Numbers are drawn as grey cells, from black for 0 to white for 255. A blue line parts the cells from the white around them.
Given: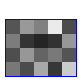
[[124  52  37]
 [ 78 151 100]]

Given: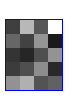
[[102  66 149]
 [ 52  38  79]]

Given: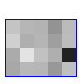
[[208 175 181]
 [171 227 193]]

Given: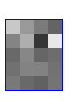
[[132 174  54]
 [105 135 102]]

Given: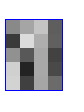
[[ 58 220 174]
 [145  88 168]]

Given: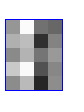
[[176 189  48]
 [138 179 117]]

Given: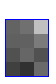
[[ 96  97 123]
 [ 81 102  81]]
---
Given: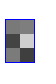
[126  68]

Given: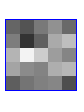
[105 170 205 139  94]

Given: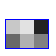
[ 35 177]

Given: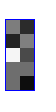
[43 35]

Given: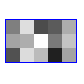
[173 121 187]

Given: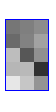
[140 130 189]

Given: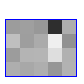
[173 239 181 168]

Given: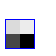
[236  70]
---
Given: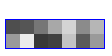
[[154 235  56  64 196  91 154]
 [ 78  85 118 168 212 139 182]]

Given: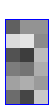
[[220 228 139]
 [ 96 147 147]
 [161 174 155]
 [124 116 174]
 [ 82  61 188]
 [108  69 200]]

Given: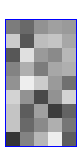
[[211 146  73 146 211]
 [131 175 124 167 175]
 [196 105 138 175 118]
 [124 105 146 160 154]
 [ 87 224 154 138 183]
 [196  93 160  60  99]
 [ 53 131 183 238  93]
 [204  87 189 196 167]
 [146 238 204 154 112]]

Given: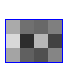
[[164  96  80 133]
 [170 112 104 127]
 [217  45 183  66]]

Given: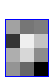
[[148 103   0]
 [162 118 125]
 [174 215 140]
 [ 52 239 195]]

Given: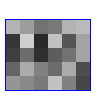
[[ 54 207  41 193  85 163]
 [ 62 108  47  93 114 163]
 [179 157 114 121 179 187]
 [149 137 121 193 129  70]
 [101 171 129 108 171  77]]

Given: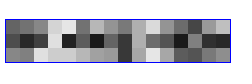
[[ 77  40  64 224  34  92  26 100  56 175 108  84  26 128  48  40]
 [100 114 135 212 230 114 183 148 121 175 218 148 108  70 154 191]
 [135 128 224 205 205 183 161 154  56 167 230 167  92  84 121 142]]
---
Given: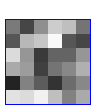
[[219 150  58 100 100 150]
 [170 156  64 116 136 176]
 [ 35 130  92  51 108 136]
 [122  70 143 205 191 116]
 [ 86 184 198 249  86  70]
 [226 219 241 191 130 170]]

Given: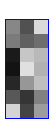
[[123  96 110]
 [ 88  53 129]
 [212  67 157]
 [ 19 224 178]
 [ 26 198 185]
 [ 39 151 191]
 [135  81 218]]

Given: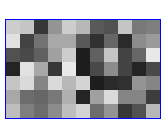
[[205 197  55 148 205 184  89  81 197 120 126]
 [ 81  73  96 160 205  29  96 197  67 102 232]
 [168 108 102 120 176  36 160 218 133 133  61]
 [190 126 108 140 190 212 108 148  55  81 184]
 [225  67 114 168 168  89  48 102  42 140 154]
 [197 218 133 218 184 212  29  42  48 148 133]
 [ 36 225 168  55 232  29  73 140  67  36  73]]

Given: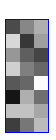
[[151  95  69]
 [208 127 103]
 [ 21 175 111]
 [216  55 159]
 [194 194 167]
 [ 75 135 175]
 [ 62 119 187]
 [ 88 103 251]]

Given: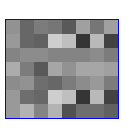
[[172 124  89 166 146 166 166 160]
 [153 103  97 206 191  53 185  66]
 [153 110 103 206 191  53 185  66]
 [140 146 110 103 124 140 153 124]
 [146 103 124 118  89 160 118 160]
 [153 179 132 179  81 110 110  97]
 [132 140 140 132 132 132 140 124]]

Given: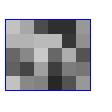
[[194 167  76  47  47 152]
 [194 136 130  39  83 152]
 [ 97  69 160  62 124 118]
 [179 179 186 186  55 144]
 [103 136 201 103 173  83]]
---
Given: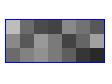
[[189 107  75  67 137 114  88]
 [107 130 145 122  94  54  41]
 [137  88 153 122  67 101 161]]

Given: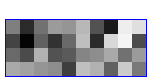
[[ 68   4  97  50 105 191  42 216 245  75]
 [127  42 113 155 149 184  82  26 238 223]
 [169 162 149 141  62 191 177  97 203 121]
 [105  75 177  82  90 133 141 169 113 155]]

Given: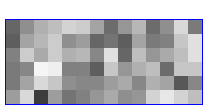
[[157 217  60 157 116 129 150 170 143 150 211 231 211 190]
 [129 204 170 204 176 183 135 224 102 190 150 170 190 224]
 [102 143 176 190 211 204 164 108 150 183 108 143 217 122]
 [ 94 164 183 204 143 157 102 116  94 164 122 129 198 224]
 [122 164 217 198 143 135 135 157 170 135 176 164  88 135]
 [122 135 245 239 129 129  94 198 150 176 190 108 198 198]]

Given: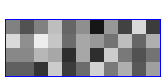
[[ 96  96  52 204  60 108 210 121 175  88 159]
 [129  82 129 190 102 143  22 151  66 217  60]
 [136 136 183 167  46 167  46 204 121  82 115]
 [217 143 237 198 108 167 151 115 190 102 175]]

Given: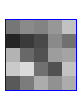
[[ 36  58  73 138 112]
 [179 104  81 157 164]
 [202 218 112  81 194]
 [118 138 131 151 194]
 [ 89 124 172 145 172]]

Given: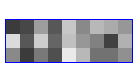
[[137  59 121  79 234 184 114 114 144]
 [ 59  71 158  87 199 137 184 171 151]
 [219  87 205 101 192 151 129  65 177]]
